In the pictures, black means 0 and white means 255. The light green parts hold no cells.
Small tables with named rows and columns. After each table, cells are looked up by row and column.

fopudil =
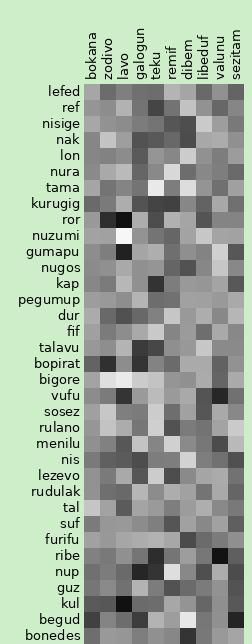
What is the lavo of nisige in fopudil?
140
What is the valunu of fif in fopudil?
169
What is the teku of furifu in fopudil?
178
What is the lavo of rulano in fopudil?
172
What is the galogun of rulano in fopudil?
118
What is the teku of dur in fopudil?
129
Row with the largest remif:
nup

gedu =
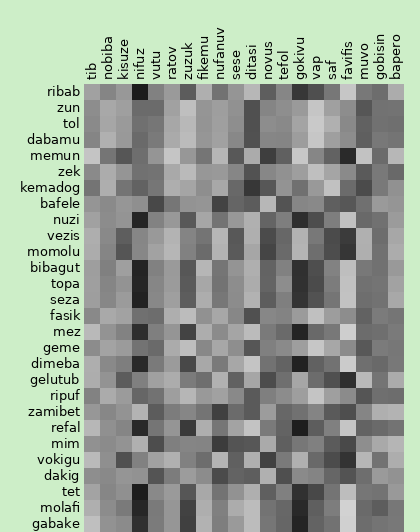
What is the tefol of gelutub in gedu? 111
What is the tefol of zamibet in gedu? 103
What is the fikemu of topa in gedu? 167
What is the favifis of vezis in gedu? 59
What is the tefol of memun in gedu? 96
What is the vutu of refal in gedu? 117
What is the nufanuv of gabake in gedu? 126
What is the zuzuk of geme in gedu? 190
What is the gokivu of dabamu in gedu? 157
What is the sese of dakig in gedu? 99
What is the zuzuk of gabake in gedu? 64
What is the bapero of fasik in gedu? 117
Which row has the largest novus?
bafele

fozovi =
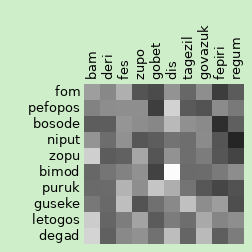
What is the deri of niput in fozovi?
109
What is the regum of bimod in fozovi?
141
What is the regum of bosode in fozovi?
95
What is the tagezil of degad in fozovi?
101
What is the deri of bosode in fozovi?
93
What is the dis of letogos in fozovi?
124
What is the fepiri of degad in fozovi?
94
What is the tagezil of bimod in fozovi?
107
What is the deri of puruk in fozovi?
107
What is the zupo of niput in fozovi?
86
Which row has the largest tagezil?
guseke

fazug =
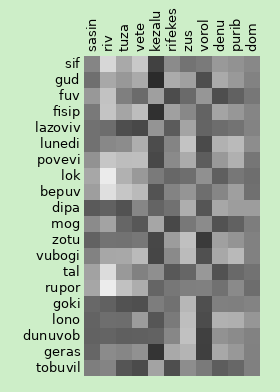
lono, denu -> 177
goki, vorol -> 79
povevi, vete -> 190
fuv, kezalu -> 159
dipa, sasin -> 90
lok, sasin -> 167
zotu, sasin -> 98
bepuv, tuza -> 198
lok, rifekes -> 103
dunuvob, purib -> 139
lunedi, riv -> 136
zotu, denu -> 160

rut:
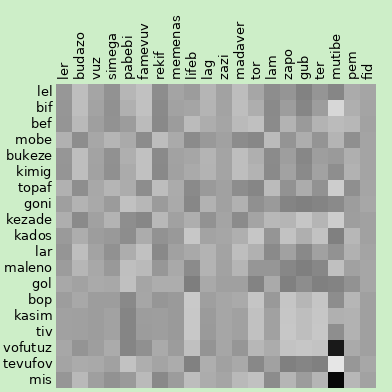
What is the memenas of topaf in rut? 171
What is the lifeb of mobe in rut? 139
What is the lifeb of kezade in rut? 174
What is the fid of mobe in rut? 164
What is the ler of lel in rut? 151
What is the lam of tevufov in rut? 161
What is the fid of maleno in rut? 166
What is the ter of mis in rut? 181
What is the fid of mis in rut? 162
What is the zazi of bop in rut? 166
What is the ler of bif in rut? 150
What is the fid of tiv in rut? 160
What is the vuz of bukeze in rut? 163
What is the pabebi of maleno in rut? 191
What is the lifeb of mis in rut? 189
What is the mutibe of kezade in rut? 205
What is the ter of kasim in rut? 198

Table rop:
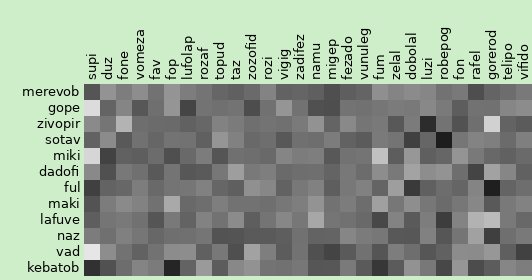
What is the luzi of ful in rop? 96
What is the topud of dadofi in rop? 119
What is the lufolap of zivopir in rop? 97
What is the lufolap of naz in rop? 112
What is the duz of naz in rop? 112
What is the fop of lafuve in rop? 121
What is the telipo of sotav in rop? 107
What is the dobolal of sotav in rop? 64
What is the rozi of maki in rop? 111
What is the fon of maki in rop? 119
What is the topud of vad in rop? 120
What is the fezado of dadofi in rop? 120
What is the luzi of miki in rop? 95
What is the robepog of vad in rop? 97

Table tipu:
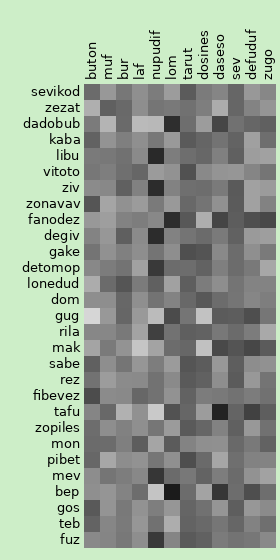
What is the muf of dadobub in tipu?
180
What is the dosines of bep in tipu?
163
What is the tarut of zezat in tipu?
113
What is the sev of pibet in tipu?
111
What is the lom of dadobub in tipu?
46
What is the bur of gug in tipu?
102
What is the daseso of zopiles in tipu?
130
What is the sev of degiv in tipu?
97
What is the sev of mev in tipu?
107
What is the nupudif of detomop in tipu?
57
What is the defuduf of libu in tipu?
157
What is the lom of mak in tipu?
108
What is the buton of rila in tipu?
135
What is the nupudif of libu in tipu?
41
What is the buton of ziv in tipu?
139
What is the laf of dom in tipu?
143
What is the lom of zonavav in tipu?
153
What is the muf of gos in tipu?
148
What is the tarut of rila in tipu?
95

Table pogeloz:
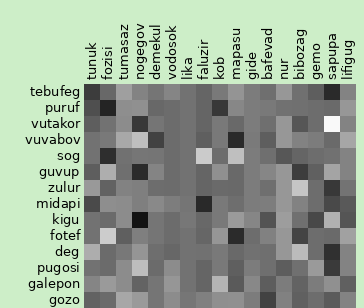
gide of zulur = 124
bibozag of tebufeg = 112
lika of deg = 114
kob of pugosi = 121
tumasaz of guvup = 111
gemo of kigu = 72
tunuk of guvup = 94
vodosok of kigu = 108
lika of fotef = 114
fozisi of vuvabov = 121
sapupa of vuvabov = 106
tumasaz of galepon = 140
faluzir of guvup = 101
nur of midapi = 151
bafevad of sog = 111
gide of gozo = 124
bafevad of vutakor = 111
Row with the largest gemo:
pugosi

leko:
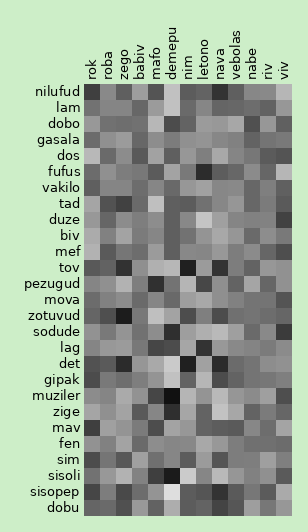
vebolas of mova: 129
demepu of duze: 95
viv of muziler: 78
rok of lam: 114
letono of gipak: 182
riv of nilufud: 137
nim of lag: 166
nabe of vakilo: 103
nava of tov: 51
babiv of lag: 120
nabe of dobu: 158
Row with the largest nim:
sisoli

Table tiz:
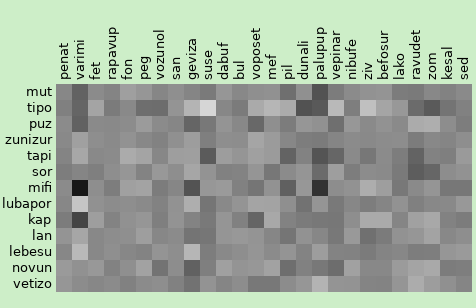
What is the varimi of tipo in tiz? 101
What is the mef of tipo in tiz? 182
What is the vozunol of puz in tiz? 139
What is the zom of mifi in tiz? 149
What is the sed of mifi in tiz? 119
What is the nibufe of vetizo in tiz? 147
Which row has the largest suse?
tipo

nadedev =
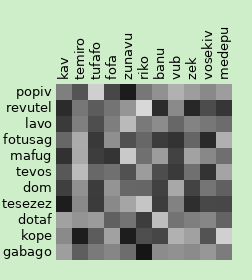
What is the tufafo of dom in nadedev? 60
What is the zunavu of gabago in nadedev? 109
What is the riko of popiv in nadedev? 119
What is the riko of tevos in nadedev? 156
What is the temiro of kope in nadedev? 29
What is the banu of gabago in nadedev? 140
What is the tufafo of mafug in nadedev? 61
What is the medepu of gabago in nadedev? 124
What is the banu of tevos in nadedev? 77
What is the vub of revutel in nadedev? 138
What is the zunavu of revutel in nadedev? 149
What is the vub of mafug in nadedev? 66
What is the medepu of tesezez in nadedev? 71
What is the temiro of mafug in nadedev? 170
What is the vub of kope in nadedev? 177
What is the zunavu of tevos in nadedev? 81
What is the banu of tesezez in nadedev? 61
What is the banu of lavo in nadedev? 140
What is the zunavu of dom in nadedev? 103
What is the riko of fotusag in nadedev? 103

